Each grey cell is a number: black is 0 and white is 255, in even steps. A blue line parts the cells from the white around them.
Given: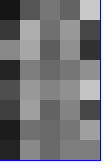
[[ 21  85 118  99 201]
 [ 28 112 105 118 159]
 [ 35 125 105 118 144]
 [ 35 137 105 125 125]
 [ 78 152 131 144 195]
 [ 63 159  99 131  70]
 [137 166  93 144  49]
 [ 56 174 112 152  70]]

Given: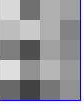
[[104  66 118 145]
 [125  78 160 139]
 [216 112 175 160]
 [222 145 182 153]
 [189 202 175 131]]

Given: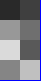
[[ 41  63]
 [218  89]
 [152 111]
 [133 192]]

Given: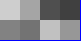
[[130 115 193 151]
 [206 165  79  64]]

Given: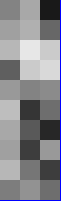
[[190  53 110]
 [160  61 153]
 [168  89  39]
 [183 118  61]
 [153 131 139]
 [125 146 110]
 [131 168  25]
 [160 176 103]
 [ 95 203 217]
 [183 231 203]]

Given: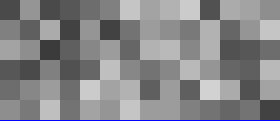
[[ 87  74 128  81 102 191 135 115 135 185 149 102  95 185]
 [128  95 171  66 149  66 115 156 142 121 178 102 149 197]
 [142 121 191 115 163 149 197 156 156 128 115 102 115  66]
 [109 135 156 109 203 163 178  95 156  95 210 171  81 163]
 [163 142  59  95 135 156 102 178 185 135 178  81  87 109]
 [ 74 149  74  87 109 128 197 163 178 203  81 171 163 142]]
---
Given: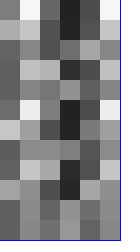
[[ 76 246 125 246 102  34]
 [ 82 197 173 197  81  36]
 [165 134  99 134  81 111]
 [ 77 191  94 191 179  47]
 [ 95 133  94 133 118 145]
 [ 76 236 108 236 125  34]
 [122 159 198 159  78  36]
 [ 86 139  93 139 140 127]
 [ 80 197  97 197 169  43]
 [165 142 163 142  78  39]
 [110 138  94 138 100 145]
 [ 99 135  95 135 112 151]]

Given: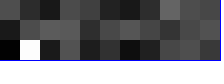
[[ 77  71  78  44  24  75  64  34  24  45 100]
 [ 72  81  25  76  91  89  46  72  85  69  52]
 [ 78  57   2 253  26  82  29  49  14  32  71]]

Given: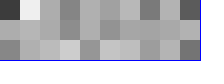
[[179  91  60 239 173 133 176 161 184 122]
 [169 178 173 182 171 141 175 147 166 164]
 [180 116 135 176 187 205 150 196 190 157]]

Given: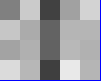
[[161 211 128 203  65]
 [181 181 198 171  99]
 [184 177 163 176  98]
 [233 181 219 183  63]]

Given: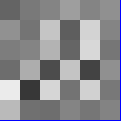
[[132 144 100 121 132 158]
 [211 132 145 116 197  94]
 [216 118 125 132 179 101]
 [ 67 144 109 173  76 196]
 [209 120 235  55 214 115]
 [118 131 186 112 110 132]]

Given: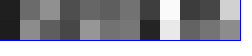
[[ 70 209  31 107 144  78 102  94 114  62 250  60]
 [116 140  29 140  94  71 150 114 119  36 233  99]]

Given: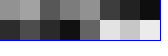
[[ 34  14 146 162  87 124 145  61]
 [199 235  44  76  42  17 100 227]]
